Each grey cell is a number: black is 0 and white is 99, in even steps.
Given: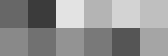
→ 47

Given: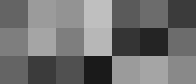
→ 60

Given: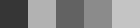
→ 38

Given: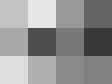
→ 68

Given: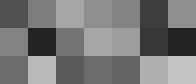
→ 39

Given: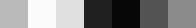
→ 3
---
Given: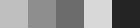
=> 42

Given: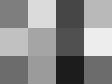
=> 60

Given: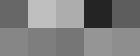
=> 46

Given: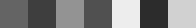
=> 92

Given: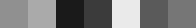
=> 91

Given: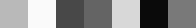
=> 84
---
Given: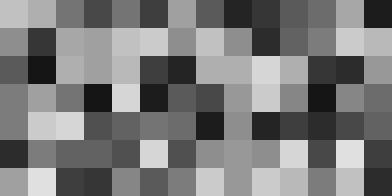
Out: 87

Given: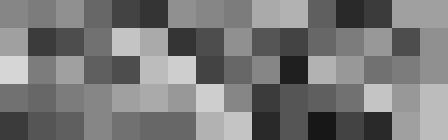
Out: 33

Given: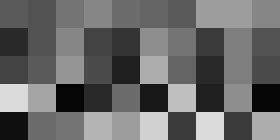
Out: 42

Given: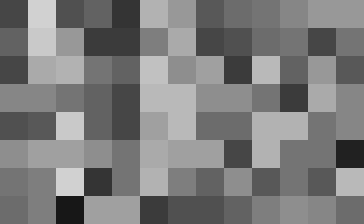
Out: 49

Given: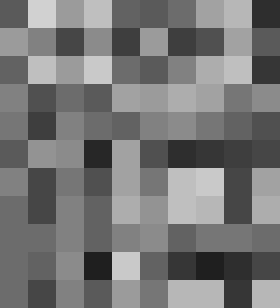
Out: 27

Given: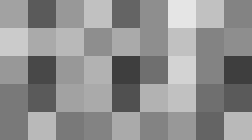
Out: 72

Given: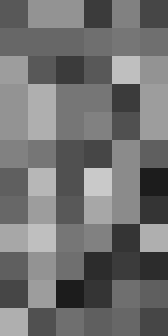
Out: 31

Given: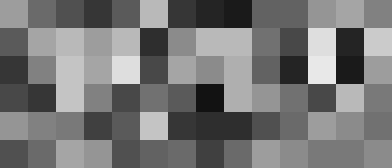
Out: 41

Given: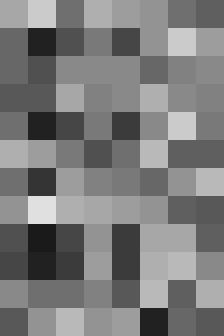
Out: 57
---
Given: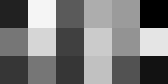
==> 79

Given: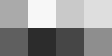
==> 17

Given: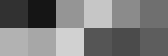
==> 33

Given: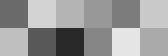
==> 52

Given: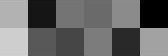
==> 48

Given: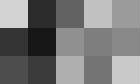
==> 56
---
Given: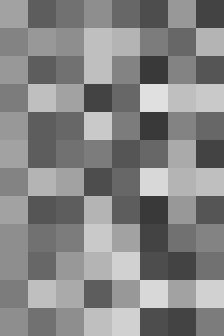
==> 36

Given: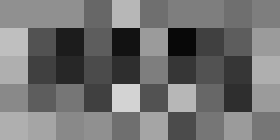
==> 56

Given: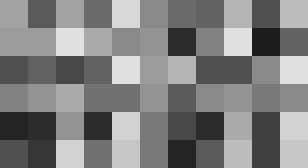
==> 35

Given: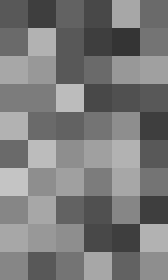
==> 24

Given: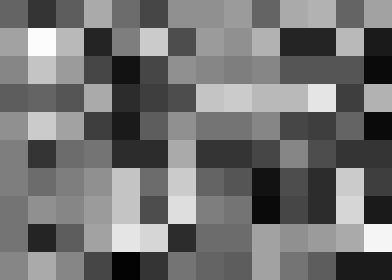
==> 20

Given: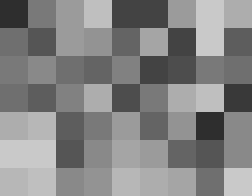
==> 47
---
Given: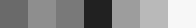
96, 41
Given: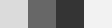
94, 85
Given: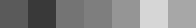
65, 35
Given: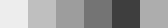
67, 92
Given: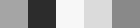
53, 64
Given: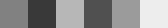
92, 50
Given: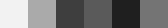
45, 94
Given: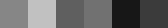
23, 52
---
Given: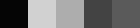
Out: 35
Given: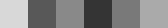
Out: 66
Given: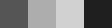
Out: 12
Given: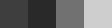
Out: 80
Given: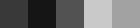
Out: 63
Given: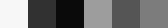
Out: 48
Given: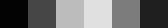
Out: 12
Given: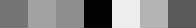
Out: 35
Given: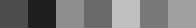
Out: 62
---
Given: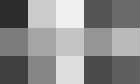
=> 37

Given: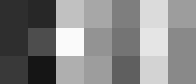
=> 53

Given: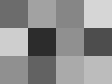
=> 73

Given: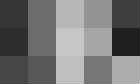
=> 67

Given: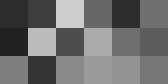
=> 46

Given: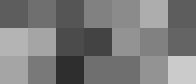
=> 79

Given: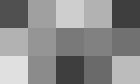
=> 73
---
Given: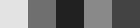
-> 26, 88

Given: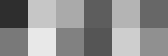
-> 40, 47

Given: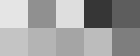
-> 36, 76

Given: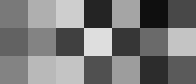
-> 28, 51

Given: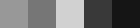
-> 8, 59

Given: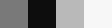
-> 96, 47
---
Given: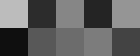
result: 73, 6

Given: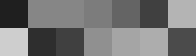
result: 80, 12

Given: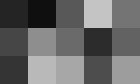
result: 76, 6

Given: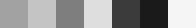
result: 95, 10

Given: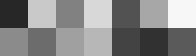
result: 96, 15

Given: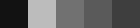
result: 73, 7

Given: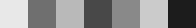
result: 90, 11

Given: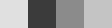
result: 87, 23

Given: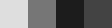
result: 86, 11
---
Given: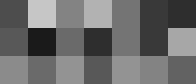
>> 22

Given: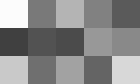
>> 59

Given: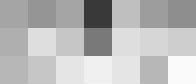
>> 83

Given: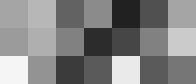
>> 50

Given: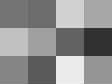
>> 38

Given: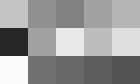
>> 73
